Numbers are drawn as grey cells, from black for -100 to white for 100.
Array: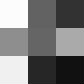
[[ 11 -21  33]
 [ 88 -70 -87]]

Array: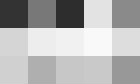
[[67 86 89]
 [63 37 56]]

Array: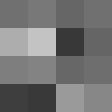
[[ 36  53 -56]
 [ -1   3 -19]]

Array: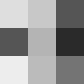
[[-33  41 -67]
 [ 86  47  -9]]

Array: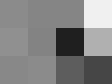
[[ 13   3 -76]
 [  7   9 -27]]

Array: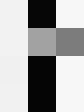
[[ 90  27  -3]
 [ 88 -96  94]]
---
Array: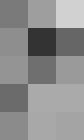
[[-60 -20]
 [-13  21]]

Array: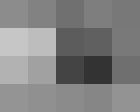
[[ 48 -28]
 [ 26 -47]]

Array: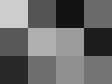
[[ 38  22]
 [-13  13]]

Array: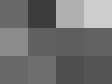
[[-24 -26]
 [-13 -39]]

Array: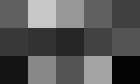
[[-61 -70]
 [  6 -33]]

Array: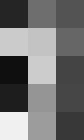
[[ 53 -20]
 [ 60 -47]]

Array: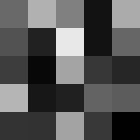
[[-74  82]
 [-94  29]]

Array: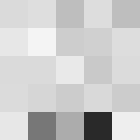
[[91 61]
 [71 83]]

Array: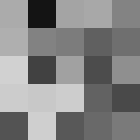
[[  2  -3]
 [-49  26]]
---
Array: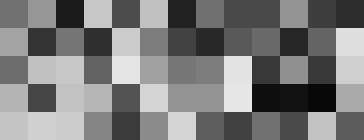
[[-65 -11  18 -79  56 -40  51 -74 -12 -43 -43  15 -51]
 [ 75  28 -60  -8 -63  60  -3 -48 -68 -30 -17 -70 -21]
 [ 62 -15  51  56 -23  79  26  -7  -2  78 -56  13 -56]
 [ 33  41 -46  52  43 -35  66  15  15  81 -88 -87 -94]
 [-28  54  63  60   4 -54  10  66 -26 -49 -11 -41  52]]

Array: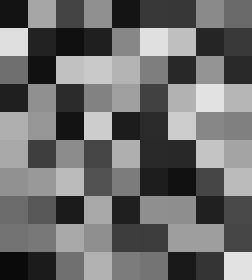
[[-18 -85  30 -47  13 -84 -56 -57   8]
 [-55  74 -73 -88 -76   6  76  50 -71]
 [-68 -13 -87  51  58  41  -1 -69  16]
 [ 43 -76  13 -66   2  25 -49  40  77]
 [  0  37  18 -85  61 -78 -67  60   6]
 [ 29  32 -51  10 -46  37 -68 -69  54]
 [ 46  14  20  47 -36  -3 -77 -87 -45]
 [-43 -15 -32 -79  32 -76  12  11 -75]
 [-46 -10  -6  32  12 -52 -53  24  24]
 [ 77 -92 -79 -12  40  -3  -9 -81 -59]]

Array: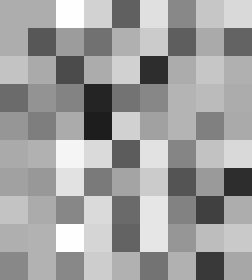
[[ 70  36  36  99  65 -25  76   7  55]
 [-22  36 -32  22 -11  38  59 -26  33]
 [ 38  53  33 -41  35  64 -65  35  55]
 [ 35 -16  15   3 -72 -10   6  41  47]
 [ 33  18  -1  34 -77  64  26  41   0]
 [ 70  33  39  92  71 -28  77   4  52]
 [-65  26  19  77  -4  29  59 -34  21]
 [ 36  53  34   6  71 -17  80   2 -50]
 [ 58  37  40  99  67 -22  80  18  48]
 [ 31   7  40   7  61  39 -10  39 -55]]

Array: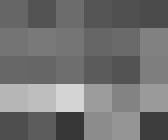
[[-41 -20 -35 -15 -33 -37]
 [  1  -9  -5  -8 -20 -17]
 [ -1 -19 -20 -14 -29 -35]
 [ 21  43  49  66  22   3]
 [-52 -39 -28 -57  10  17]]

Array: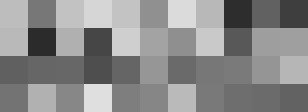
[[-51  48  -7  52  68  53  13  72  44 -65 -24]
 [ 25  45 -66  38 -45  62  28  12  58 -31  24]
 [ 43 -25 -20 -19 -39 -21  18 -17  -7  -4  17]
 [-23 -10  39   6  75  -1   5  46  -5 -14 -16]]

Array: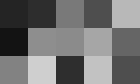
[[ 44 -72 -65  -5 -39]
 [-21 -85  11   9  30]
 [-39   2  62 -64  52]]
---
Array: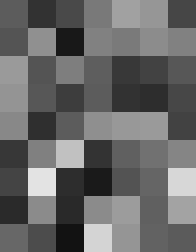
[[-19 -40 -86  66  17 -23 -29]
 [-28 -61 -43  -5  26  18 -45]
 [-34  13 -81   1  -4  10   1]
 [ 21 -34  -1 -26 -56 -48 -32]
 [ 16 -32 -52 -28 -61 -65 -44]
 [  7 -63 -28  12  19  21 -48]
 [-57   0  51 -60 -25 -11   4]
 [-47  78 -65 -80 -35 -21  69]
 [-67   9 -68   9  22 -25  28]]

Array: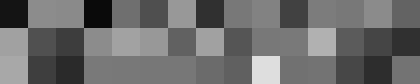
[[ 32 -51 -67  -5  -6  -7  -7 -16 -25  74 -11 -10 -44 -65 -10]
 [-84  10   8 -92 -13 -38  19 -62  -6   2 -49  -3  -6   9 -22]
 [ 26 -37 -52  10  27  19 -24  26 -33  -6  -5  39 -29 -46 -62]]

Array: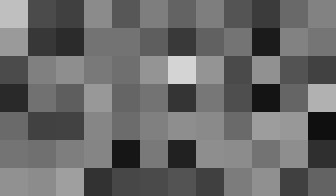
[[ 14  10  25 -61 -44 -42 -35 -50  -3  13 -50 -22]
 [ 50 -41 -50   9 -32  -1 -22  -1 -34 -54 -18   2]
 [ 21 -57 -66 -10 -10 -26 -55 -24  -9 -79   2  -8]
 [-41   0  11  -5 -13  16  66  16 -42  14 -35 -49]
 [-68 -11 -26  19 -21 -10 -59  -7 -39 -84 -21  39]
 [-17 -49 -48   5 -15   0  11   8 -17  23  19 -88]
 [ -9 -12  -1   4 -83  -5 -74  11  10 -10  11 -63]]

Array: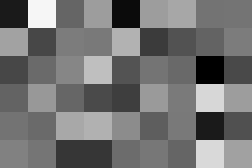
[[   1   -8  -58  -58  -15   -7  -21   70   26]
 [ -80   93  -21   23  -91   23   31  -10   -9]
 [  27  -44   -3   -5   40  -54  -36  -22   -3]
 [ -44  -17    5   50  -35   -9  -18 -100  -43]
 [ -22   19  -20  -42  -51   21   -4   69   23]
 [ -10  -17   32   39   10  -26   -5  -80  -37]]

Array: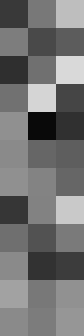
[[  8  -3  18]
 [-55  -6  49]
 [ -2 -43 -28]
 [-63 -12  70]
 [-11  67 -46]
 [ 13 -93 -62]
 [  8 -20 -26]
 [ 13   3 -20]
 [-58   2  58]
 [-13 -36  -4]
 [  8 -61 -53]
 [ 27  -6  14]]

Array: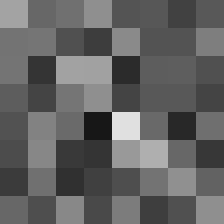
[[-19 -39   7 -43  -3 -51 -37  12]
 [ 28 -19 -12  12 -34 -32 -49 -31]
 [-10  -8 -37 -52   8 -35 -35  -1]
 [ -9 -59  27  26 -66 -27 -26 -37]
 [-27 -47  -8  12 -47 -31 -31 -47]
 [-36   2 -17 -82  76 -18 -69 -13]
 [-40   6 -55 -59  20  37 -19 -57]
 [-54 -12 -62 -50 -39 -10  13 -23]]

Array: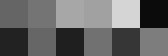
[[-73 -20 -76 -11 -58  -2]
 [-21  -9  31  26  67 -91]]

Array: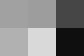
[[ 39  70 -88]
 [ 26  23 -45]]
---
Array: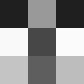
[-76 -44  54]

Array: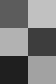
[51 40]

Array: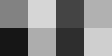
[ 39 -64]

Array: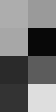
[21 31]

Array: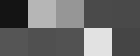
[-43  77]

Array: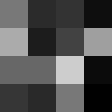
[-89 -48 -19 -58]

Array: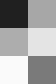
[31 36]

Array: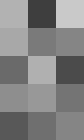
[ 58  -4 -17]

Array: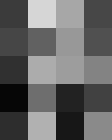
[-44  19  35 -95]
